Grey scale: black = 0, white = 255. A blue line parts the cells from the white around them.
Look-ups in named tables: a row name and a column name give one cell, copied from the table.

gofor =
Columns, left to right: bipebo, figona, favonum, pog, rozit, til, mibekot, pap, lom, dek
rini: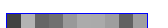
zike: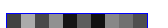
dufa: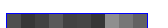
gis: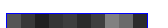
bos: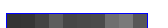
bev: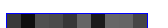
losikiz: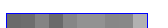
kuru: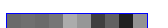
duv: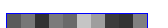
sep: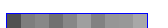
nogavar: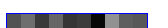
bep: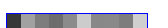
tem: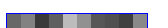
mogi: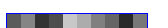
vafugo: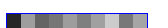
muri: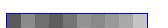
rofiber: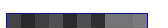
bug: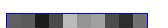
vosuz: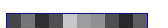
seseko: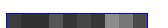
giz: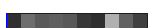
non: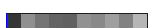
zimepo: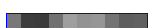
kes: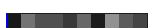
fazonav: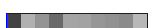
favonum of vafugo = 100
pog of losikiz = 106
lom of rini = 98
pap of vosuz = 80
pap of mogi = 101
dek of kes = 70
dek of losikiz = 177

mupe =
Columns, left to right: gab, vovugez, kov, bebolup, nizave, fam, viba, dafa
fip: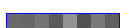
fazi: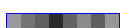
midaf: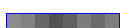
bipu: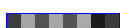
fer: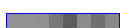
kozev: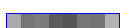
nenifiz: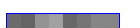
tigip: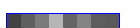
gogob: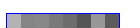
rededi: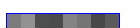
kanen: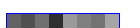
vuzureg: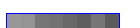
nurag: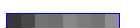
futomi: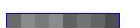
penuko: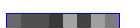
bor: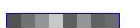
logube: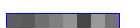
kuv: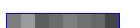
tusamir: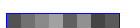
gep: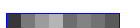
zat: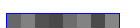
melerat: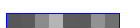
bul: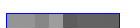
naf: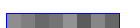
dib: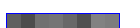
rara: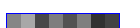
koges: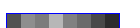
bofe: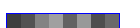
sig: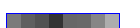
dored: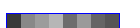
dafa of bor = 107
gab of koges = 82
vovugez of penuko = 80
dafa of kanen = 165
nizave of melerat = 92
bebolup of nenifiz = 161
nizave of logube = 148
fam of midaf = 125
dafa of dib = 125
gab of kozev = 170
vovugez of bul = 149
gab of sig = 123
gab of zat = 104
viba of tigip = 93
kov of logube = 112
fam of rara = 127
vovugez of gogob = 133
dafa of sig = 173
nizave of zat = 109

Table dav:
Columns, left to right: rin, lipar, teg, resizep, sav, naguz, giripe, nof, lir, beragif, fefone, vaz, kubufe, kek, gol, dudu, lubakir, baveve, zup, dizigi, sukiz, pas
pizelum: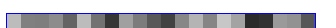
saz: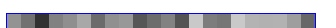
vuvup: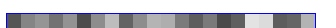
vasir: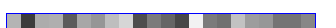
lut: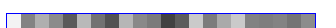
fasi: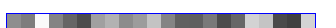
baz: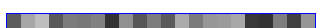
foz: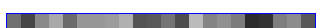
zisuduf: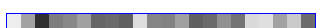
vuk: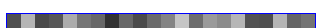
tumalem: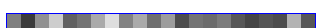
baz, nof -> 51
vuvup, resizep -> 114
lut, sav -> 90
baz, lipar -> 166
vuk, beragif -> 75
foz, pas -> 88
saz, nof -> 144
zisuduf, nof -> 107
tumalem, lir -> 131
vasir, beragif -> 77
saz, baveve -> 179
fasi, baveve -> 211

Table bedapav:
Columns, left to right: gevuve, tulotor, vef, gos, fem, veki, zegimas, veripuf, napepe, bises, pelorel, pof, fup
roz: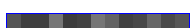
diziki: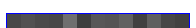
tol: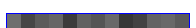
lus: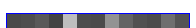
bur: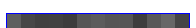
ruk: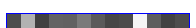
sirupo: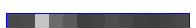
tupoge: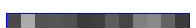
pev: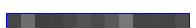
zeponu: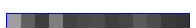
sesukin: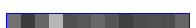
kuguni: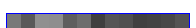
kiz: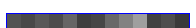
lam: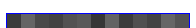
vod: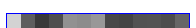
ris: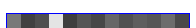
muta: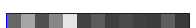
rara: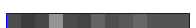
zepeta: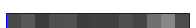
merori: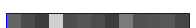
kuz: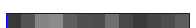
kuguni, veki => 109
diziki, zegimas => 87
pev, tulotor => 110
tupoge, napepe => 70
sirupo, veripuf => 78
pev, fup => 78
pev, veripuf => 89

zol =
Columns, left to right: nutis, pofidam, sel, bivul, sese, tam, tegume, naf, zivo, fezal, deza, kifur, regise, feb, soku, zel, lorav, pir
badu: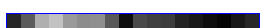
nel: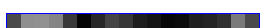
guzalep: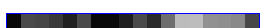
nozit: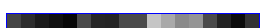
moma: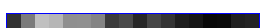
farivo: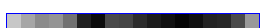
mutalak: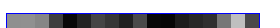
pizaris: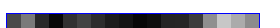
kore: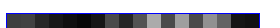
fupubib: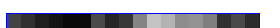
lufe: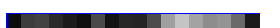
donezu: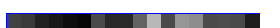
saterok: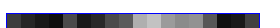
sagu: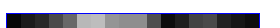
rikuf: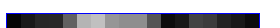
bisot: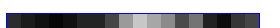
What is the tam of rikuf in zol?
180
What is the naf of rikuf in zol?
150
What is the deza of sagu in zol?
78
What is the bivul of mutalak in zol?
62
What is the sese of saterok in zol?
74
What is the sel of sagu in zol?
40
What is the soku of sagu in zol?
74
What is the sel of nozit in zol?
27
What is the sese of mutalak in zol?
8
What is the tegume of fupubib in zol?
74

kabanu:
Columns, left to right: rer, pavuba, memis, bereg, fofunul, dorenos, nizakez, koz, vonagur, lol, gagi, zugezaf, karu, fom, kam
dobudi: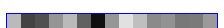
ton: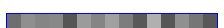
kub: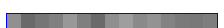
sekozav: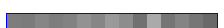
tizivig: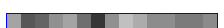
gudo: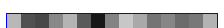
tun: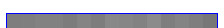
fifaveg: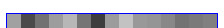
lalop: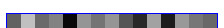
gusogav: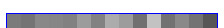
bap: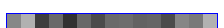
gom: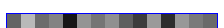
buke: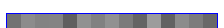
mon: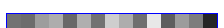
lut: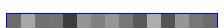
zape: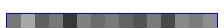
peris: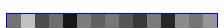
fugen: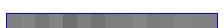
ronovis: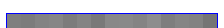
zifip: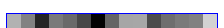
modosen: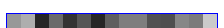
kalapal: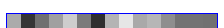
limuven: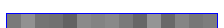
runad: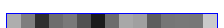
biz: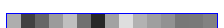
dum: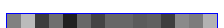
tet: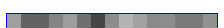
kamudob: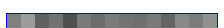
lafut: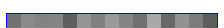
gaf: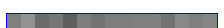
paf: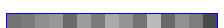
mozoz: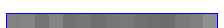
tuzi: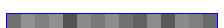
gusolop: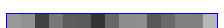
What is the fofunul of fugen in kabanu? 111
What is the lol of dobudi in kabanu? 191
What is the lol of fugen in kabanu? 135
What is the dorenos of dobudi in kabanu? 97
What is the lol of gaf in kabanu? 127
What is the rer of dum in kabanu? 129
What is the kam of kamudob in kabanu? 145
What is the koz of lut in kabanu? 150
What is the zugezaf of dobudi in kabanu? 146
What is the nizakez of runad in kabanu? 27
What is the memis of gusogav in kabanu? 136
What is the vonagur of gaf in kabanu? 125
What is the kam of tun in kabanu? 119
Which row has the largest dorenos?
mon

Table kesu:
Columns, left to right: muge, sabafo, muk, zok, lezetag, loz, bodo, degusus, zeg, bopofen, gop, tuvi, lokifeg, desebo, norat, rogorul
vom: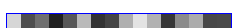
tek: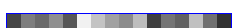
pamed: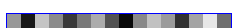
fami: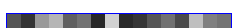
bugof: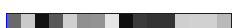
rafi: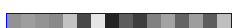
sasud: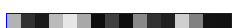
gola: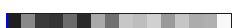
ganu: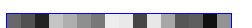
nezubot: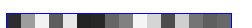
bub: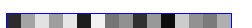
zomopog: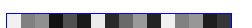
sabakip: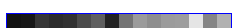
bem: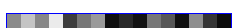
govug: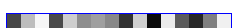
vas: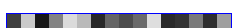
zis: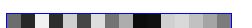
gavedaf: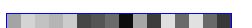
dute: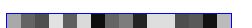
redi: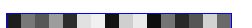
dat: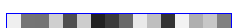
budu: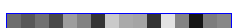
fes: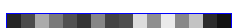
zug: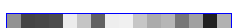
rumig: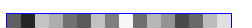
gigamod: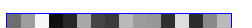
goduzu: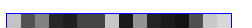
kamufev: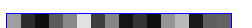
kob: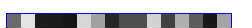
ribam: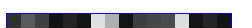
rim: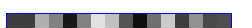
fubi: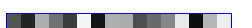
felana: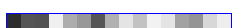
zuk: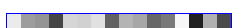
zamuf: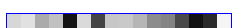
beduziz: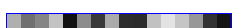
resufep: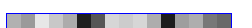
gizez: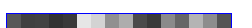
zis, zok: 45
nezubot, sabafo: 157
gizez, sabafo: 64
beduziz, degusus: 171
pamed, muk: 196
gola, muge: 31
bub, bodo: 242
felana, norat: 215
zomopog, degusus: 41
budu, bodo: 53
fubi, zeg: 172
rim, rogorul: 78
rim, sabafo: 61
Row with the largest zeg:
rumig

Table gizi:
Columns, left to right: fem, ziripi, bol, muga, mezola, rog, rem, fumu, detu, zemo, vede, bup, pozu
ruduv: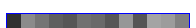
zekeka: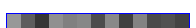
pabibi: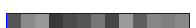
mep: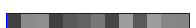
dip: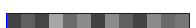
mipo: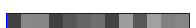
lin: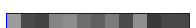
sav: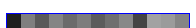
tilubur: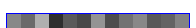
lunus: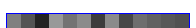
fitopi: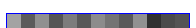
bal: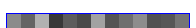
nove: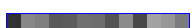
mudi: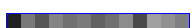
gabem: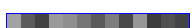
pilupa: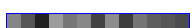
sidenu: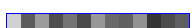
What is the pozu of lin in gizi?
71
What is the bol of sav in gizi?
89
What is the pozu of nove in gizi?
124
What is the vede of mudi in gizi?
160
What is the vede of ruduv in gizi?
164
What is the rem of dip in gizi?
66
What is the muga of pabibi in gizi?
57
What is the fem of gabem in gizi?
162
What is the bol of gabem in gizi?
66
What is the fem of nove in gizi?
49
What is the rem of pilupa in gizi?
66
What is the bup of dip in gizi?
105
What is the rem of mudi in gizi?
98
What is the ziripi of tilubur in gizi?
106
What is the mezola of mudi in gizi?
113
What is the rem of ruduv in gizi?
106
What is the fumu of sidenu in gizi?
106
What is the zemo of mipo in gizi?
88

